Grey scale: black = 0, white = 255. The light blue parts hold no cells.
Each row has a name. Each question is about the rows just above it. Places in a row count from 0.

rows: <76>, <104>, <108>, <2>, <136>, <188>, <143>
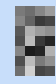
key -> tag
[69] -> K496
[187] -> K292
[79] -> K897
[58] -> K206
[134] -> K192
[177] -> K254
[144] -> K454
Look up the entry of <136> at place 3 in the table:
K254
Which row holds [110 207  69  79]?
<143>
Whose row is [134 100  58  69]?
<104>
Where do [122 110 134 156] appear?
<76>
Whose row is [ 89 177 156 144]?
<108>

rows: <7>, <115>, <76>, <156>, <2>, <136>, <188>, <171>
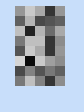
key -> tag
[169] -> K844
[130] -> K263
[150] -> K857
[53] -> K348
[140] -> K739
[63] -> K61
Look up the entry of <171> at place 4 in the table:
K739
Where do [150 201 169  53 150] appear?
<7>
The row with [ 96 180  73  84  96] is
<115>
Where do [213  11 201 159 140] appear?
<136>

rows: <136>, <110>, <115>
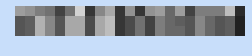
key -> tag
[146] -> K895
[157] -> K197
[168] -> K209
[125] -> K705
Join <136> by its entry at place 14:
K197
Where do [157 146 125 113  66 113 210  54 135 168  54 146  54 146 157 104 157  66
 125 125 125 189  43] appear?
<136>
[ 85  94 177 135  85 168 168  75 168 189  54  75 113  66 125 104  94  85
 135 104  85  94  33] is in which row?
<110>
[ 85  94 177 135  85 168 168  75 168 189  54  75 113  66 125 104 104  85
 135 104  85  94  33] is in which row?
<115>

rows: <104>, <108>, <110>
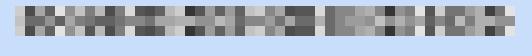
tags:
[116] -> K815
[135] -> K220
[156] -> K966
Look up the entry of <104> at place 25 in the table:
K220
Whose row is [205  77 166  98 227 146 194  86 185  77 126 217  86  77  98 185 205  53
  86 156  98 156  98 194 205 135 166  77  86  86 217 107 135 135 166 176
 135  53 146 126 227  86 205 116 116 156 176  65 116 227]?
<110>
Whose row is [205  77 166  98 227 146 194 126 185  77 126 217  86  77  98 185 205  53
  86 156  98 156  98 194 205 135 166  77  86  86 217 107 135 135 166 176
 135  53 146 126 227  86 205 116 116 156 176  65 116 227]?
<104>

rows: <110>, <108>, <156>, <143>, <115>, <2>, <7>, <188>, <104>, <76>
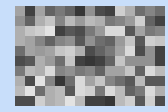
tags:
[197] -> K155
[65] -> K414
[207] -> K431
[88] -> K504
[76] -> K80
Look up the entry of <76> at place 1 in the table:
K80
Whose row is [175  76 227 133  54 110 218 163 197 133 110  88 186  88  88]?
<188>
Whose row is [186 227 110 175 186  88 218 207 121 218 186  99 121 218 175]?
<104>

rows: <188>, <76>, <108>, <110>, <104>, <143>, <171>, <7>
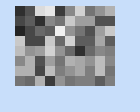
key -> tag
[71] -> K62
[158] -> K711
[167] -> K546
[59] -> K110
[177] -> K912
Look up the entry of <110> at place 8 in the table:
K546
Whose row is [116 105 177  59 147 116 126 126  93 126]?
<7>

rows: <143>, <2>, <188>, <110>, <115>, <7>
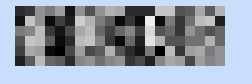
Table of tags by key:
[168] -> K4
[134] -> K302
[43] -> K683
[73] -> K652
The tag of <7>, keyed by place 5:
K683
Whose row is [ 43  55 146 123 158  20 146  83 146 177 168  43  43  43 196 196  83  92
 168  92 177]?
<143>

